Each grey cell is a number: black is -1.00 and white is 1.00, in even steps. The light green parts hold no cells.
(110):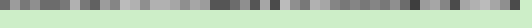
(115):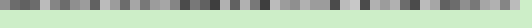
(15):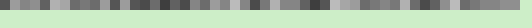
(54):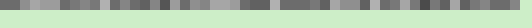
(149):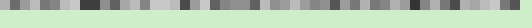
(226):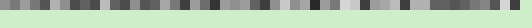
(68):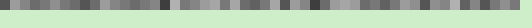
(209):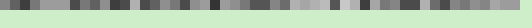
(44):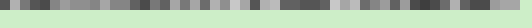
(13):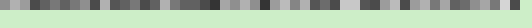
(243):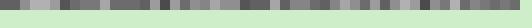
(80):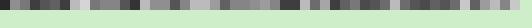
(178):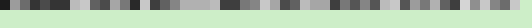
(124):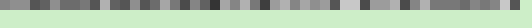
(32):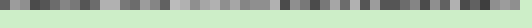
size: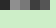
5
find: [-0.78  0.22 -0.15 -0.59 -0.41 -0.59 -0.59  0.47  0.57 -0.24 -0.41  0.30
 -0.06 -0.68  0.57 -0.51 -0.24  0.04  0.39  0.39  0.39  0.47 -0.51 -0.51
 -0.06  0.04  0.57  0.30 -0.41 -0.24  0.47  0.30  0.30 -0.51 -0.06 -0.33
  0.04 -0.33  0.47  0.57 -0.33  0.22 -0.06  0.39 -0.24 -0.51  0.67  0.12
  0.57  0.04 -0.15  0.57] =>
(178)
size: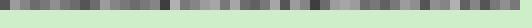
52
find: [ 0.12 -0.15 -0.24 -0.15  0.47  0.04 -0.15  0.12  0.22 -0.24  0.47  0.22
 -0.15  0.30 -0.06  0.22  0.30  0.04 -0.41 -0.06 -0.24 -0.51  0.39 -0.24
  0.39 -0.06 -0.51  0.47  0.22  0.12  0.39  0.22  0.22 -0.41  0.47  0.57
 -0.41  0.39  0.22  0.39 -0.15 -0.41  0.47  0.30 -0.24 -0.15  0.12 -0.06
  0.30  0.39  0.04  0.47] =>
(115)
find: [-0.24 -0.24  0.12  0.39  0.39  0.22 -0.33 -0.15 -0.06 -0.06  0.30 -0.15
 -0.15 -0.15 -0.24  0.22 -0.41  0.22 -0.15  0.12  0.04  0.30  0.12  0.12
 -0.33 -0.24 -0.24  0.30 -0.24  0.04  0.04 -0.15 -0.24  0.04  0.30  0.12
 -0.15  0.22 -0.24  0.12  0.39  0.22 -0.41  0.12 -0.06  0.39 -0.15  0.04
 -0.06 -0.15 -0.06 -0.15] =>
(243)

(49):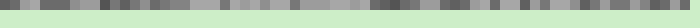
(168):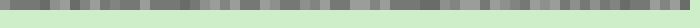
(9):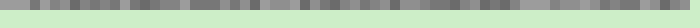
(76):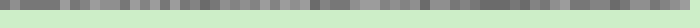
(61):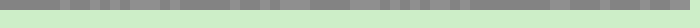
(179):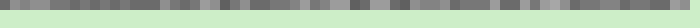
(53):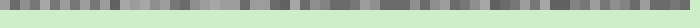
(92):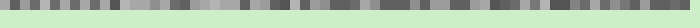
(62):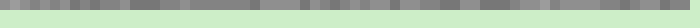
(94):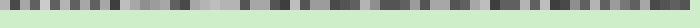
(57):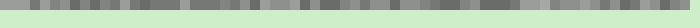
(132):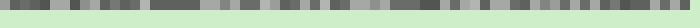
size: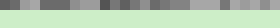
28
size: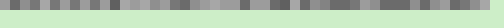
49
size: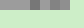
7
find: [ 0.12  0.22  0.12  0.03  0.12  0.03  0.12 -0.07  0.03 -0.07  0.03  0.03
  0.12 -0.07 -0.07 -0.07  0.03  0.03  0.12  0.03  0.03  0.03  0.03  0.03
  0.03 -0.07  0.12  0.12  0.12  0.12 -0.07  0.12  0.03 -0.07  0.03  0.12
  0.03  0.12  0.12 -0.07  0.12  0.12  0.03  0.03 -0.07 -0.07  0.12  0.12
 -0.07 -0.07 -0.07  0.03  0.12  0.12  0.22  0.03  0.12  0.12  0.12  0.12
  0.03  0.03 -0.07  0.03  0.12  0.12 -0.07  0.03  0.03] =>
(62)
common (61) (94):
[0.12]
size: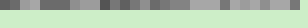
30

